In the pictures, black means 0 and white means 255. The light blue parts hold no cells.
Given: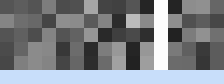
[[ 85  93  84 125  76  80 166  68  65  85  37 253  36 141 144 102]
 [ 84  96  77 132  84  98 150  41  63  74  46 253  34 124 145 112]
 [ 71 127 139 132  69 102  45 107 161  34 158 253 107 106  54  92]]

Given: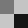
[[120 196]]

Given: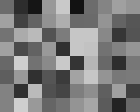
[[108  45  21 153 201  18 108 132 160 149]
 [115 171 186  83 124 198 198 136  54  84]
 [104 207 114 138 201  52 181 104  45 119]
 [130  48 186  80  69 126 142  95 160  63]]

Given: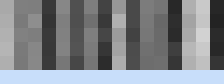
[[169 127 126  57 135  80 126  67 151  73 124 117  40 175 201  39]
 [177 129 126  57 129  82 127  70 155  66 119 106  43 169 210  43]
 [175 121 136  58 119  71 118  44 173  77 109 111  54 176 192  53]]

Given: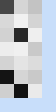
[[ 71 213 195]
 [210  40 239]
 [211 228 220]
 [207  18 234]]

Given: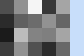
[[ 79 145 245  56 165]
 [ 27 188 131 127 165]]

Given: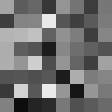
[[165  92 103  55 148 116  60 119]
 [180 183 193  98 145 125  62 133]
 [174 149 207  77 149 100  63 162]
 [ 57 210  88 234 150  21 150 121]]
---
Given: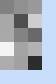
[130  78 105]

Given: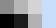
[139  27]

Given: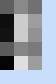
[ 95 204 146]

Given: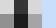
[218  28]

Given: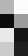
[181 157]

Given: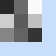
[40 91 52]

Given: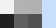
[242  96]

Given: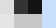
[221 200]
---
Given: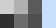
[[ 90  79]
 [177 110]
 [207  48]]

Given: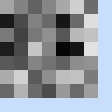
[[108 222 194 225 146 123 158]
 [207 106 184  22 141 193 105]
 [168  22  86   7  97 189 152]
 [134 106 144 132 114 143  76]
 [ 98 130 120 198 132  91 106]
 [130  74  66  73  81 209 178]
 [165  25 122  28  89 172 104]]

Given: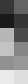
[[ 99  53  74 133 152 221]
 [ 55  25 183 195 144 234]]

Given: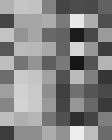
[[ 97  79 155  61 180  53  73  58 126 107]
 [ 73 173  72 150  83 127  85 104  68 189]
 [ 76 232  27 213  22 186 112 150  46 237]
 [ 68 122  98  99 121  81  63  68  80 146]
 [129 172 104 169  94 162 142 153 116 172]
 [194 165 166 183 147 196 201 202 182 142]
 [197 165 147 186 116 202 209 210 175 141]
 [178  69 195  87 190 109 159 134 190  60]]

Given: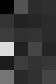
[[ 47  43  43  36  55  68]
 [ 44  38  51  69  50  48]
 [ 83  34  48  33  60  41]
 [  1  51  60 221  27 118]]

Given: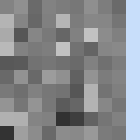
[[106 117 128 137 124 131 127 117 129 118]
 [125 134 140 134 112 124 115 135 117 123]
 [143 135 194 100 129 147 178 179  98 153]
 [119 124 129 114 106  97  86 102  62 137]
 [124 181 102 194 112 144 115  91  49 140]
 [130 128 121 126 118 156 119 120 129 105]
 [106 103 134 122 114 105 129 148 132 140]
 [144 133  86 130  90 146 111 118 176 159]
 [131 180 170 185  88 105 121 148 177  51]]

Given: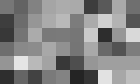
[[111  84 217 125 159 190]
 [169 179 150  82 159 167]
 [ 89 208  45 105 159 226]
 [ 61 171 202 169 150  52]
 [170 124 118 117  78  36]
 [172 185 122 145  56 131]
 [165 171 121 168 163 122]
 [130 150 171 140 185  66]
 [ 99 108 116 137 229 101]
 [119  62  56 110 149  46]]

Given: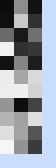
[[ 18  49 112  55  29 217 210  67 223  85  59]
 [141 201  24  48 133 167 239  13 161 163 147]
 [ 12  15 106 240  18 236 238 149 180 222 246]]
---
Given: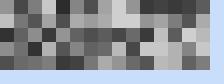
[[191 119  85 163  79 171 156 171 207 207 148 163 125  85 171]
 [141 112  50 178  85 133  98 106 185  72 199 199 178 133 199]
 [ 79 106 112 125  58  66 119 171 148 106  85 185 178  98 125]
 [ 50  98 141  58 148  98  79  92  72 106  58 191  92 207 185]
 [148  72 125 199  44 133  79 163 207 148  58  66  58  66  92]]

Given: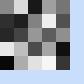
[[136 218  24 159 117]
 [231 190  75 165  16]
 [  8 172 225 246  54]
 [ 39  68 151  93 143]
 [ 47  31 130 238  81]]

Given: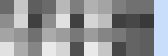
[[141 213  64 141 225  64 213 190  64  71  57]
 [106 198  94 106 184 126 177 164 126 112 112]
 [225 171 133 233 213  79 233 198  71 100  94]
 [164 149 112 171 156 120 156 133 120 100  94]]

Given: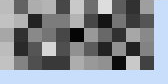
[[194 180  34 124 124 180  71  20 117  57  85]
 [194 131  79  57  57 173 153 145  12 201  65]
 [188  98 173 180  71 201 110 221  92  49 159]
 [167  49 137 117  71   5 153 104  49 167 137]
 [188  42  85 214  79 145  92  34 145  34 131]]

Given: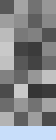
[[ 75 201  53  59]
 [ 88 164 114 151]
 [108 151 114 164]
 [158 143  94 136]
 [187 121 129  82]
 [129 102 151 193]
 [179  94 158  75]
 [193  88  67 108]
 [201  67  59 136]]

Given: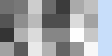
[[ 52 178 219 134 134 254 199]
 [ 84 142 186  78  78 219 162]
 [113 120 205 107  59 170 192]
 [162  91 233 178  99 149 247]]

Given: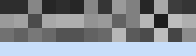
[[154 162  75 168 175 175 147 154  98 128 183  30 190 175]
 [113  98 120 105  83  83  98 105 183  90  75 190  69 140]
 [ 45  45 134  38  45  38 134  53 154 128  38 168  61  53]]
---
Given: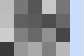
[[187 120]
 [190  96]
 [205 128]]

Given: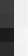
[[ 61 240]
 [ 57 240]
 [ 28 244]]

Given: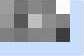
[[157 118]
 [150  87]
 [128 117]]

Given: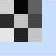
[[208   4]
 [ 43 194]
 [229  35]]

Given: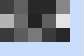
[[ 64  96]
 [179 107]
 [ 58  93]]

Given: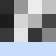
[[ 45 151]
 [ 29 212]
 [ 57 227]]

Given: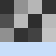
[[ 48 146]
 [ 79 186]
 [144  51]]

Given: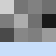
[[208 117]
 [125 173]
 [ 73 135]]

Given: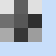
[[226  95]
 [111  87]
 [170  55]]
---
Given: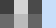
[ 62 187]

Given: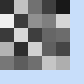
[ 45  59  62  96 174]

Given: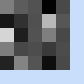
[126  49  82  58  73]

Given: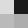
[220 173]

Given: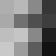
[174 113 136  17]

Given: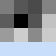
[125   2 138]
